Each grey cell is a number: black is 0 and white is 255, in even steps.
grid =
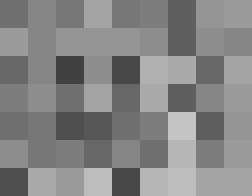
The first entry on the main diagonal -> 111
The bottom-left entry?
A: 79
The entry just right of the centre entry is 170
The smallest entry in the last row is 72
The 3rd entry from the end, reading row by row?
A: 189
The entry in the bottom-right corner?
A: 163
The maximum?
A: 196
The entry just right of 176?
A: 170
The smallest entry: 65
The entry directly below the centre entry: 111
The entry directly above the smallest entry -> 148
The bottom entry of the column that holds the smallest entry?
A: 155
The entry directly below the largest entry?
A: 182
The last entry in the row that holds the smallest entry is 163
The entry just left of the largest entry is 125
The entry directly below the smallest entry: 111
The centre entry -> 103
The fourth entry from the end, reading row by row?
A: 182
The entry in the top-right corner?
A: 155

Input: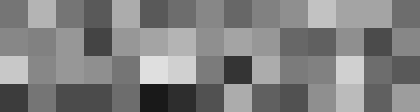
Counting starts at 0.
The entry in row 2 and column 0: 200
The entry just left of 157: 96
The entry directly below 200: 60
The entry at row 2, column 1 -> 135
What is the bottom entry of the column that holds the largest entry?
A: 25
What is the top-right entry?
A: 109
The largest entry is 223
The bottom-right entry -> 157
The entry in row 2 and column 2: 151
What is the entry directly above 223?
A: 164
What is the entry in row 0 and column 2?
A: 117
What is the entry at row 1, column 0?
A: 135
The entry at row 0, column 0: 117

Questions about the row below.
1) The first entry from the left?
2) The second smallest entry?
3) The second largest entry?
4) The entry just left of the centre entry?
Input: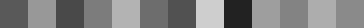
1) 89
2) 73
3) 179
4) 109

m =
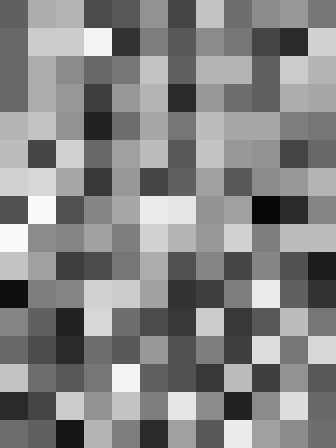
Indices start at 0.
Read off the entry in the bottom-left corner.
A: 110
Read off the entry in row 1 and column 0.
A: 104
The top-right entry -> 118
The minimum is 6
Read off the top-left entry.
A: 96
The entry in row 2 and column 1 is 173
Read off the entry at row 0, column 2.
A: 180
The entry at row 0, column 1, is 173
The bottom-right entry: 110
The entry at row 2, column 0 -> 104
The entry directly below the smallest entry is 126
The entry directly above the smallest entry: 139
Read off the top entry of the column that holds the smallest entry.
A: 139
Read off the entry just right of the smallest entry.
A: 42
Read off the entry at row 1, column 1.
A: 203

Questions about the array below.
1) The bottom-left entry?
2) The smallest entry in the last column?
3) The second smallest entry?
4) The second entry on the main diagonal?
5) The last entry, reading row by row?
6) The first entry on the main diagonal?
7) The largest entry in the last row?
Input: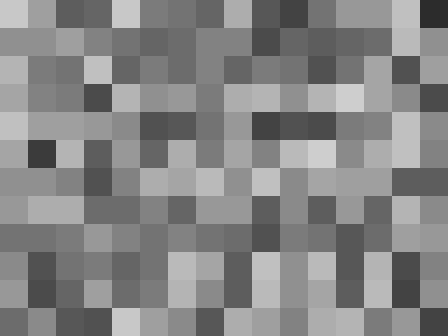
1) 108
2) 44
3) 59
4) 144
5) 67
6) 200
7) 200

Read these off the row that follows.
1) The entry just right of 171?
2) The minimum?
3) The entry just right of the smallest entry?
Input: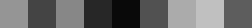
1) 192
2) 9
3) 81
